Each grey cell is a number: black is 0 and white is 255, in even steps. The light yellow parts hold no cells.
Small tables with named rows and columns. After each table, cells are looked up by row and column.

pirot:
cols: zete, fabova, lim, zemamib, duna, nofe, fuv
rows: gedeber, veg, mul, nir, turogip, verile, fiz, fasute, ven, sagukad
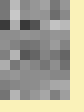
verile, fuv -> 101
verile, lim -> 87
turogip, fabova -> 131
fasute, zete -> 144
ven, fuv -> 169
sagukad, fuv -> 158
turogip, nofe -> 155
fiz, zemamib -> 133
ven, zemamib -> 141
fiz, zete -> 173
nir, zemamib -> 144
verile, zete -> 128
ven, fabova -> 135
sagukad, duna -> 166
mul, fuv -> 185
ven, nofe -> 167
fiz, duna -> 118
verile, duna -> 132
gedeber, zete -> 118
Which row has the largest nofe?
mul

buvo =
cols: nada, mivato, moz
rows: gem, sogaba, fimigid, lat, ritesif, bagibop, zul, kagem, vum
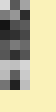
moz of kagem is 202
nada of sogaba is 123
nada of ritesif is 90
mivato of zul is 191
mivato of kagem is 93
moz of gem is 163
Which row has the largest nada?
gem

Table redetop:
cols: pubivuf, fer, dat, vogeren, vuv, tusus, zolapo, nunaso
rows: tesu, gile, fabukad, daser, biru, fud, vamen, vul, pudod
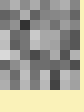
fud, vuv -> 111
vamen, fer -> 141
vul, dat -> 190
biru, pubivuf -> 190
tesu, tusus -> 160
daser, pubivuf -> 195
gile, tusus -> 135
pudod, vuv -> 184
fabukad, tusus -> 114
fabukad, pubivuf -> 121
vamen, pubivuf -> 100
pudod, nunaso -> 161
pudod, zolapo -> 181
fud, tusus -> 170
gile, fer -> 115

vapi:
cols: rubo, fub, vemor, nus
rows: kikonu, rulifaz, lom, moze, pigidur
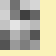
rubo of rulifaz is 209
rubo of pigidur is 83
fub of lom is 228
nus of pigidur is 155
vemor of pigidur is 126
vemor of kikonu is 198
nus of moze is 84
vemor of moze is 140
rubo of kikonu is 198
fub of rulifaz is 125

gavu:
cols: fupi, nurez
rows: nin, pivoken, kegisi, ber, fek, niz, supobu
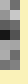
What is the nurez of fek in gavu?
165
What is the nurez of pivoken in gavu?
200
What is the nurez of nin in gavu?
111
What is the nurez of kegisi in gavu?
108
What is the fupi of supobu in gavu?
116
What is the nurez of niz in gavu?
109
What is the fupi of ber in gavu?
22
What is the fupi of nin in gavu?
180
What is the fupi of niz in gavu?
172
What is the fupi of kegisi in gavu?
93
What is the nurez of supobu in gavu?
129
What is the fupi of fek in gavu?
168
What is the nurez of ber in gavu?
82
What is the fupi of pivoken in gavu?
148

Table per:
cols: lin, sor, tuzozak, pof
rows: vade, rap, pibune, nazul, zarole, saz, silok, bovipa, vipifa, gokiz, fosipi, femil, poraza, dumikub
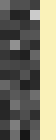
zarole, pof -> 46
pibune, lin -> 69
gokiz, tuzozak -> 78
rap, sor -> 35
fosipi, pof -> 83
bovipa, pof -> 40
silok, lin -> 73
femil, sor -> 61
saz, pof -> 102
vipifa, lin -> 103
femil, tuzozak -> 78
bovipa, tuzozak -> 82
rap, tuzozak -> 39
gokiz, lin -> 66
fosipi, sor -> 114
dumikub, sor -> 109
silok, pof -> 74
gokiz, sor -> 89
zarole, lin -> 75
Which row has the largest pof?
rap

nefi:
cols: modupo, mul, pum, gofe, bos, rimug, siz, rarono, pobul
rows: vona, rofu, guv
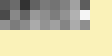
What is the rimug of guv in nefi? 160
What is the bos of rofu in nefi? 142
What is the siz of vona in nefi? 129
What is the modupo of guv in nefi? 145
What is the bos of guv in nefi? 147
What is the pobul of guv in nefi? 142
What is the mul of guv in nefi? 124
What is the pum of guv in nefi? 139
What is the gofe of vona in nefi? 98
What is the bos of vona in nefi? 122
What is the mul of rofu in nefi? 136
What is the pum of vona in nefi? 50
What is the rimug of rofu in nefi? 125
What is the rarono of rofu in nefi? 177
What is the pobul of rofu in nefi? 245
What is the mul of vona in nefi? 107
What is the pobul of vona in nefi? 93
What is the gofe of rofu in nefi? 152
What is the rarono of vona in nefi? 161
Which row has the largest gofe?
guv

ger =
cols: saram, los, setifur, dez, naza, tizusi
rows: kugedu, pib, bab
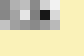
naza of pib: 23
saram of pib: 135
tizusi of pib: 216
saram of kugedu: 136
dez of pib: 127
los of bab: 160
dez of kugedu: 138
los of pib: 163
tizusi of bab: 185
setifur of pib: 229
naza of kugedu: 210
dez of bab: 138
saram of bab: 194
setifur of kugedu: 190
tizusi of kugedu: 242
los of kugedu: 177
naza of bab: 155
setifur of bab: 150

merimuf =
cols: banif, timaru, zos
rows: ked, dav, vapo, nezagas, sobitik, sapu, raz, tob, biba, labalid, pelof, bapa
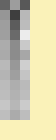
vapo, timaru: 92
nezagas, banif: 159
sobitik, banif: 172
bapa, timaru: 171
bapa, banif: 190
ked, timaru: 157
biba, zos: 186
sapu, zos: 167
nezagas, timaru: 106
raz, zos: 207
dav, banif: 150
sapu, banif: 170
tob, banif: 180
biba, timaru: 174
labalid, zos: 189
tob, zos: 196

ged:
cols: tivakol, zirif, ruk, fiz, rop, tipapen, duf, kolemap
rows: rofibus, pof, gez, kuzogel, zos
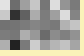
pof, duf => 220
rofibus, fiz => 198
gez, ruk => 123
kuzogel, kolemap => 146
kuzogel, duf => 128
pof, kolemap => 132
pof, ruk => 97
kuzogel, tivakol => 124
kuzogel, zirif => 119
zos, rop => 157

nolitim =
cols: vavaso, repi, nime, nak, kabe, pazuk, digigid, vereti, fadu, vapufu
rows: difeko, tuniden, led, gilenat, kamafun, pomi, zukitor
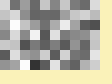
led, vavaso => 162
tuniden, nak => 101
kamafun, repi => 195
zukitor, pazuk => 226
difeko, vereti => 123
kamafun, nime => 82
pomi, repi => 221
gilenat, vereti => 137
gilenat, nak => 242
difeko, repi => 113
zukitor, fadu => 178
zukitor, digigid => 123
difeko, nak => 105
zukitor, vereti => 98
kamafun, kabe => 95
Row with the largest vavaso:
difeko

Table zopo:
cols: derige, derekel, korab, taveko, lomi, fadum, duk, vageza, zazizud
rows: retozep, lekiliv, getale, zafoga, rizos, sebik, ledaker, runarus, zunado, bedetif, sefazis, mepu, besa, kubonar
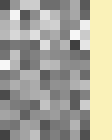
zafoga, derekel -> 215
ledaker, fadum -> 183
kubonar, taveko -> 191
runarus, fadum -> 128
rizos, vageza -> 63
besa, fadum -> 119
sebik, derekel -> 193
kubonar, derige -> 66
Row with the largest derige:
ledaker

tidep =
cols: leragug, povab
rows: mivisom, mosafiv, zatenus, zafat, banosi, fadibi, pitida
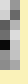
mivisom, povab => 151
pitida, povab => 167
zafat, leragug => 110
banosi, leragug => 9
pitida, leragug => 140
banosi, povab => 198
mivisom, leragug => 220
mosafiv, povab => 105
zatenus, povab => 180
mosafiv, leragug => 208
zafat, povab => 220
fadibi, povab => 194
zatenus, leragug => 92
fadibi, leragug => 146
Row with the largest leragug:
mivisom

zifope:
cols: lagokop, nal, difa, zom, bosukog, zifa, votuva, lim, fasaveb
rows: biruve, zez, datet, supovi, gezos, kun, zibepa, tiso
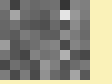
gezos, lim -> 132
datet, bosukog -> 79
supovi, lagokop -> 101
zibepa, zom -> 80
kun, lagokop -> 116
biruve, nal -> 64
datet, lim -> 139
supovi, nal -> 91
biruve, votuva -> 53
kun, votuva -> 176
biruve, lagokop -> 124

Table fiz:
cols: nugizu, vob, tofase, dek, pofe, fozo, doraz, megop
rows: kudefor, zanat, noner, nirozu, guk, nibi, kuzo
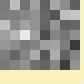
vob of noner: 136
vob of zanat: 127
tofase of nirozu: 233
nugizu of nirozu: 159
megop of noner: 102
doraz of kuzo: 62
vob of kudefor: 190
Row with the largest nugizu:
noner

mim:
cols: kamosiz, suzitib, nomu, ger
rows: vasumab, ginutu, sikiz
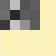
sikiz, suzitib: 196
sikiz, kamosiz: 58
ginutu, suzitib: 41
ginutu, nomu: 92
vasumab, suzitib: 190
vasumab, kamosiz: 105
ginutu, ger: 88
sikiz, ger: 91
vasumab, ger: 95
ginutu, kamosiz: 110
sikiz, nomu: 145
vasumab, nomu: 82

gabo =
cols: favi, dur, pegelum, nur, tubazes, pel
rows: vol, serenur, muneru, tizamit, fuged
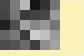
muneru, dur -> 78
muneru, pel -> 117
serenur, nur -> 66
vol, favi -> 71
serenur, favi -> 69
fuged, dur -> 83
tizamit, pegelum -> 58
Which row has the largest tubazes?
tizamit

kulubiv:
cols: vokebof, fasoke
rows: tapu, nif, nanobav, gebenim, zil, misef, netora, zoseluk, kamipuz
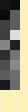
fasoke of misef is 116
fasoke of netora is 137
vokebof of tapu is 21
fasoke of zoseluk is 108
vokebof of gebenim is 63
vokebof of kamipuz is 24
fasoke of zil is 32
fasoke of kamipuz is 105
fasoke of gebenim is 222
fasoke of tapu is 13
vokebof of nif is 10
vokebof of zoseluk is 92
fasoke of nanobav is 93
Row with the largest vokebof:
zil

